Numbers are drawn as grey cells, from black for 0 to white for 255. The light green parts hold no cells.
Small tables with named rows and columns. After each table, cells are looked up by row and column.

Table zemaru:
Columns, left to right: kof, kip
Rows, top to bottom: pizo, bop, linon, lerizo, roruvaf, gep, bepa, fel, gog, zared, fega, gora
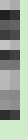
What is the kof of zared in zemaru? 139
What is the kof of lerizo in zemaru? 61
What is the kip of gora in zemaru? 62
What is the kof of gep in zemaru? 48
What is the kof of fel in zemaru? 185
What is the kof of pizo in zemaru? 187
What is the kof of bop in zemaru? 32
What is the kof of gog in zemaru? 183

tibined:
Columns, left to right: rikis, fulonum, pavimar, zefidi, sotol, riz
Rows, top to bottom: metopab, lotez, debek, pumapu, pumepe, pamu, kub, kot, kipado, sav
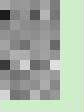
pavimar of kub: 208
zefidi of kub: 106
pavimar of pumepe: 114
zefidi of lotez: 84
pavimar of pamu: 172
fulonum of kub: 151
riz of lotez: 119
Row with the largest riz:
kub

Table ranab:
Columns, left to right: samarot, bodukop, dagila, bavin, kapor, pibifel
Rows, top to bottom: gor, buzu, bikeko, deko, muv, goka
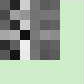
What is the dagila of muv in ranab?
238
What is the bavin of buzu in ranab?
115
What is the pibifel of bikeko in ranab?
98
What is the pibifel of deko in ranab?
140
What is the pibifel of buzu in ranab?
119
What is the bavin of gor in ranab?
118
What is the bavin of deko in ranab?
122
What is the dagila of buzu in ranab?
148

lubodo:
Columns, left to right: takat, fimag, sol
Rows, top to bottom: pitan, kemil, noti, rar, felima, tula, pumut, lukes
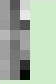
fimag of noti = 104
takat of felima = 159
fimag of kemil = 103
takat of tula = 159
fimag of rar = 139
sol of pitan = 211
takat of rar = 182
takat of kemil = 157
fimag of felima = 111
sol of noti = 80

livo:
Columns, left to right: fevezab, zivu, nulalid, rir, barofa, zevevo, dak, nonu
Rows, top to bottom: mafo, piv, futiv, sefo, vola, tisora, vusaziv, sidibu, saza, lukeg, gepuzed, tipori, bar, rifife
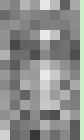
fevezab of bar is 175
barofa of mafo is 230
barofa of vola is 157
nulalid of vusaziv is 131
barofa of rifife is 139
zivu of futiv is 145
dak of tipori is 187
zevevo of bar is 146
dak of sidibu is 161

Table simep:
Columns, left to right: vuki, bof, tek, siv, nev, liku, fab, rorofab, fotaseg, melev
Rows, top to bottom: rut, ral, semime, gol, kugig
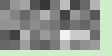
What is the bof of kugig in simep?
107
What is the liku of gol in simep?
132
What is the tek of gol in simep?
182
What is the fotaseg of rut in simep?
104
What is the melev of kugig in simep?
154
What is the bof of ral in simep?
131
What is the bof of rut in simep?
150
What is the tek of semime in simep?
121
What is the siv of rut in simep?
82
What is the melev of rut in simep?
179
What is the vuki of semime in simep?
146
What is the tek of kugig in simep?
158
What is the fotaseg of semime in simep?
102
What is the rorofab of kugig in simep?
129
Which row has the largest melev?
rut

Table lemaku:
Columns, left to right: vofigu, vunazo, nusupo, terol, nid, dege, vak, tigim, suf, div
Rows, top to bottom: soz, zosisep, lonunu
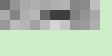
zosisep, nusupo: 175
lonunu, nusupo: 180
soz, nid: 168
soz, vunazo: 149
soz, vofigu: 111
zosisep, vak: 62
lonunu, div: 174
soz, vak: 179
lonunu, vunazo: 186
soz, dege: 175
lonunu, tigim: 151
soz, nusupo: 170
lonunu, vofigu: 152
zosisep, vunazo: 132
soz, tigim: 135
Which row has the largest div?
soz

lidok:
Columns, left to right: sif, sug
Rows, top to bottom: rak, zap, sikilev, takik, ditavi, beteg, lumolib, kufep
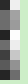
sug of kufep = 109
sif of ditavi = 109
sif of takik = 35
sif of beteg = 63
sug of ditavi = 237
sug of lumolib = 146
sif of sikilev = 109
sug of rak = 239
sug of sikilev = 155
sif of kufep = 37
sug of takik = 253

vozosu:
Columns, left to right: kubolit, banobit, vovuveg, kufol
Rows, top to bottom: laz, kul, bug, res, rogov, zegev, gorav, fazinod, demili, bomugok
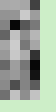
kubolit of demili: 138
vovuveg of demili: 132
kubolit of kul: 147
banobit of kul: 149
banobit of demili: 78
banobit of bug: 7
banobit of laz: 171
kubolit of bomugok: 112
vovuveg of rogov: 120
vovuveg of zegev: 172
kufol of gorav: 7
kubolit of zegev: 153
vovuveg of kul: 202
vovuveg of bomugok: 142
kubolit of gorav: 104
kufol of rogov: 166
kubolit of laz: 169
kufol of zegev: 50
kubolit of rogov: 166
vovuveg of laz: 167
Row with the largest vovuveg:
kul

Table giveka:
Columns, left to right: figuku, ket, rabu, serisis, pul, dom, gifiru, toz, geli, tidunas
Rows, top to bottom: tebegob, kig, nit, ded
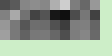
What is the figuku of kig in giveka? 129
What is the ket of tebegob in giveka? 90
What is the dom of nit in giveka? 81
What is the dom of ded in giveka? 103
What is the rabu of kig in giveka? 114
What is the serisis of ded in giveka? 120
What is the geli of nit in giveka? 127
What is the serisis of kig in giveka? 67
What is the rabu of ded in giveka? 98
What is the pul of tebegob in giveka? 135
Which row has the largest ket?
kig

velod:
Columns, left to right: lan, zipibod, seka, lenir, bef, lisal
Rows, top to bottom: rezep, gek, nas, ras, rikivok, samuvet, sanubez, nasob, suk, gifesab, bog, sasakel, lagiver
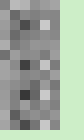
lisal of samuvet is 157
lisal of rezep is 164
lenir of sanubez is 121
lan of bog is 157
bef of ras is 142
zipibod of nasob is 154
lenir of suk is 107
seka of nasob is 133
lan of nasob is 163
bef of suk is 154
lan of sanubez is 164
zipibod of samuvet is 157
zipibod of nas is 124
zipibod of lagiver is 126

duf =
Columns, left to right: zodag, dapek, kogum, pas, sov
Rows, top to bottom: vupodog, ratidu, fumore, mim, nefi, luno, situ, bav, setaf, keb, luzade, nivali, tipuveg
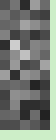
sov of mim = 73
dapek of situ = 153
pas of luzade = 46
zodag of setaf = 98
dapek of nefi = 205
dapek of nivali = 105
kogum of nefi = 84
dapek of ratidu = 90
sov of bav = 89
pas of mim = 53
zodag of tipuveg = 76
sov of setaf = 57
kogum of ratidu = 108
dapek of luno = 142
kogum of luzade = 46
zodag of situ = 80
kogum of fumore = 162
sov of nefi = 123
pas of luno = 128
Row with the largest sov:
situ

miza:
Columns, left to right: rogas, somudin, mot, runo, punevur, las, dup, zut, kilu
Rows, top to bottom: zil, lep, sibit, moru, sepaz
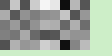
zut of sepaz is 133
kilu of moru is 148
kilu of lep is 151
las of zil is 231
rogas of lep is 172
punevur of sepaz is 207
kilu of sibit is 109
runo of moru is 105

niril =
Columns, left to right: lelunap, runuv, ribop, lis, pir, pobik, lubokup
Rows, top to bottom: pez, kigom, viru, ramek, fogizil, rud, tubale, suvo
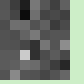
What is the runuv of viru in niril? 111
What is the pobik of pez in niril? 64
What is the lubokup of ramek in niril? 84
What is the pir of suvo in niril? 70
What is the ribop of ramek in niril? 99
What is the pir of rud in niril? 76
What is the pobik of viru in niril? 59
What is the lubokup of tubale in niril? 39
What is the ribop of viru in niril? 108
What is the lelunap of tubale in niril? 91
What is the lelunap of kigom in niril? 87
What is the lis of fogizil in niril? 50
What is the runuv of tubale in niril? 95
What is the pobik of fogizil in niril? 84
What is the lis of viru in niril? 82
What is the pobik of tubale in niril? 61
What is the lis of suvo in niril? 82

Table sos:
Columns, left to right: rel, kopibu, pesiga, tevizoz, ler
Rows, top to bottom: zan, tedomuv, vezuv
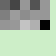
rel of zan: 102
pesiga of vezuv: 195
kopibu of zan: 69
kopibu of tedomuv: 156
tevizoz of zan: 83
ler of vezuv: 3
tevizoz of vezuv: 176
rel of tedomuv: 127
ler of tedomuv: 151
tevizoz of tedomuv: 152
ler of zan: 151
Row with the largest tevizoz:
vezuv

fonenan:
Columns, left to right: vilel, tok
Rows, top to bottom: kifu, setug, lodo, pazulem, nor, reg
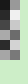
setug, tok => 240
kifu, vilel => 24
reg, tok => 121
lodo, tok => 201
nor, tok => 211
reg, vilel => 166
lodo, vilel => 70
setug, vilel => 41
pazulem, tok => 108
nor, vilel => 43
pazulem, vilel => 170
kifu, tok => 153

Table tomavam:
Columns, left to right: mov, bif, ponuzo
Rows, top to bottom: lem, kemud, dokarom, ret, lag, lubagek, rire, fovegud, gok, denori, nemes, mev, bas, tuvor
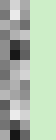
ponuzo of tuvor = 101
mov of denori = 183
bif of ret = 177
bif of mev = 235
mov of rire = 124
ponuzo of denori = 144
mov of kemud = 118

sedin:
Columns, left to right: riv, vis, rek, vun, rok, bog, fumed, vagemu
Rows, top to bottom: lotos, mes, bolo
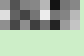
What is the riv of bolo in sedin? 143
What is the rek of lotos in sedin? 130
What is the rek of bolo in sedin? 142
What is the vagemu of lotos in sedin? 135
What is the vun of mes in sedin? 117
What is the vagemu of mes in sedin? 184
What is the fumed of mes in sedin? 132
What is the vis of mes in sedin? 98
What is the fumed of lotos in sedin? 118
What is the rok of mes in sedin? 236

